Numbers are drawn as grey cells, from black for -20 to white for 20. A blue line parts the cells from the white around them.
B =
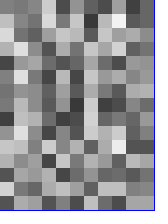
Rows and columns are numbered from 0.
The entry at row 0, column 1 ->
-1
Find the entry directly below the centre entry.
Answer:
-8
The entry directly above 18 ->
5
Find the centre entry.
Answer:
-11
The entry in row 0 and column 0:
0
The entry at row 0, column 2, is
1
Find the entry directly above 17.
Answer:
12
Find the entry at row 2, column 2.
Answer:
-5
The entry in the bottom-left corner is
-7
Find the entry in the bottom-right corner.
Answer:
6
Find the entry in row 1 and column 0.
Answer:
10
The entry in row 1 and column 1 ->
1
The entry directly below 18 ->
5
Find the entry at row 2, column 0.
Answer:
14
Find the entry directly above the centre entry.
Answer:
-6
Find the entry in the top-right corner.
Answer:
-4

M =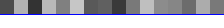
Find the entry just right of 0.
11
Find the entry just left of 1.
2
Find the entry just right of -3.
7

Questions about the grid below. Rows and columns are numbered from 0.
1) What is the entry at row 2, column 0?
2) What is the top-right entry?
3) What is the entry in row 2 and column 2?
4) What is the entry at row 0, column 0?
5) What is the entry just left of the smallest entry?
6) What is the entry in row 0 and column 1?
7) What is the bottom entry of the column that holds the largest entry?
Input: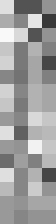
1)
19
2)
3
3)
-7
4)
15
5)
16
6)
-7
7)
4
